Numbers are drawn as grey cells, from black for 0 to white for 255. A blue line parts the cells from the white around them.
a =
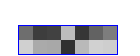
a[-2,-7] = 110
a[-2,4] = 54
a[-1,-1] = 206
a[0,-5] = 65

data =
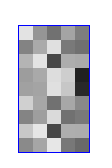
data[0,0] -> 227
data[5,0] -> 208
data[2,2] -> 71
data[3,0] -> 157
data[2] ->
[180, 227, 71, 173, 170]
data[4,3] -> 199
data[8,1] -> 166
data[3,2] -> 221
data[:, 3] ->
[164, 121, 173, 206, 199, 167, 113, 174, 120]
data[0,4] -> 126
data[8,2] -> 231

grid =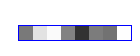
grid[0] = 121
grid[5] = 124
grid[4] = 50
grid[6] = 114

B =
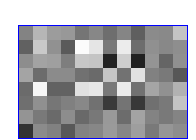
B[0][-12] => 131
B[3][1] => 108
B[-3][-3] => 112
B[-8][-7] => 135
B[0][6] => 110
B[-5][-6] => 198
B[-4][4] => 225
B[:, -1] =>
[196, 142, 144, 87, 178, 196, 132, 141]
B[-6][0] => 141
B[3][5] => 106
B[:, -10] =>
[156, 145, 159, 139, 98, 118, 106, 129]
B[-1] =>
[51, 139, 129, 88, 130, 135, 154, 134, 158, 121, 150, 141]
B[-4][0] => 107
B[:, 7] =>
[133, 236, 206, 114, 235, 116, 108, 134]
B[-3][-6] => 58
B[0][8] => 95
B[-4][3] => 98
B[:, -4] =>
[95, 109, 33, 225, 113, 56, 163, 158]
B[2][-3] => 148
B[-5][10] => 121
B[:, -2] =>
[137, 136, 101, 121, 145, 121, 121, 150]
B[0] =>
[131, 182, 156, 152, 117, 135, 110, 133, 95, 139, 137, 196]
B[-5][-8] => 113
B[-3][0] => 111
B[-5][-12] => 164
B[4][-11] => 246
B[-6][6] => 35
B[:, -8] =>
[117, 251, 199, 113, 225, 136, 105, 130]

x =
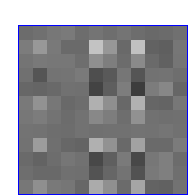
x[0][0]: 108
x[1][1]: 152
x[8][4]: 100
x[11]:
[119, 143, 121, 118, 103, 171, 144, 107, 165, 99, 97, 114]
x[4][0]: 103
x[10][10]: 127
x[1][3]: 106
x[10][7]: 115
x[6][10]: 111
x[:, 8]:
[109, 193, 138, 85, 61, 177, 145, 115, 162, 72, 82, 165]
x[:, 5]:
[116, 195, 143, 78, 67, 176, 136, 112, 176, 72, 83, 171]
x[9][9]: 119
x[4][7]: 125
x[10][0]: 110
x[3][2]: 115
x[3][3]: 116
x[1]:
[124, 152, 121, 106, 106, 195, 151, 105, 193, 98, 95, 118]
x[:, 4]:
[109, 106, 110, 122, 112, 109, 114, 114, 100, 113, 111, 103]
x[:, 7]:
[116, 105, 108, 118, 125, 104, 110, 113, 105, 122, 115, 107]
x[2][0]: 116
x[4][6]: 94
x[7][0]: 115
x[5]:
[121, 146, 119, 105, 109, 176, 143, 104, 177, 102, 100, 119]
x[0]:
[108, 112, 119, 122, 109, 116, 110, 116, 109, 105, 107, 112]
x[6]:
[119, 124, 115, 108, 114, 136, 125, 110, 145, 113, 111, 112]
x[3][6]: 89
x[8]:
[114, 156, 111, 103, 100, 176, 146, 105, 162, 106, 106, 123]
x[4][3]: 113

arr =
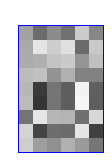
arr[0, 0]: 162
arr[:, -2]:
[203, 107, 149, 130, 242, 246, 112, 229, 154]
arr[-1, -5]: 158
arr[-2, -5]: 69
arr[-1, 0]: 206
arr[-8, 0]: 170
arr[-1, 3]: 176
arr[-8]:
[170, 229, 205, 224, 107, 201]
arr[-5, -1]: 96
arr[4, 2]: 117
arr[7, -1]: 65
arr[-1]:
[206, 158, 144, 176, 154, 118]
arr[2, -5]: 176
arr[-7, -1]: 192
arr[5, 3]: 94

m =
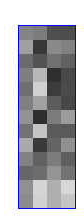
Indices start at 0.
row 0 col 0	132
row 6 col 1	46
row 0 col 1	124
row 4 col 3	75
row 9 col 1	98
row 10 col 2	148
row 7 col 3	90
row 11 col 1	212
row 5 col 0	128
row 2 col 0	107
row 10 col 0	102
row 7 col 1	195
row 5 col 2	92
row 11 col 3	215
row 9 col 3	95

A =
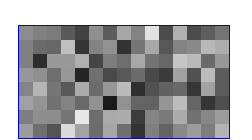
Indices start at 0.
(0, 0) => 140
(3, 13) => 187
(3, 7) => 88
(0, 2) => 123
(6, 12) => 113
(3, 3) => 152
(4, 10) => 97
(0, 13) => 94
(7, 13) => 125
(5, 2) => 113
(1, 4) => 53
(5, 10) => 149
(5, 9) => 98
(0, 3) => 89
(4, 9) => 81
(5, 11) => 188
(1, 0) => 128
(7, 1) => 111
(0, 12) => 75
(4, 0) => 132
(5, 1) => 148
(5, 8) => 100
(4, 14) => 92
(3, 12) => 81
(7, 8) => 51
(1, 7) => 50
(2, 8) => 168
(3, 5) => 112
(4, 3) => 89
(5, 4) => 105
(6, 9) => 133
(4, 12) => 54
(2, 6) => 125
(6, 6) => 170
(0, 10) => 76
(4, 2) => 117
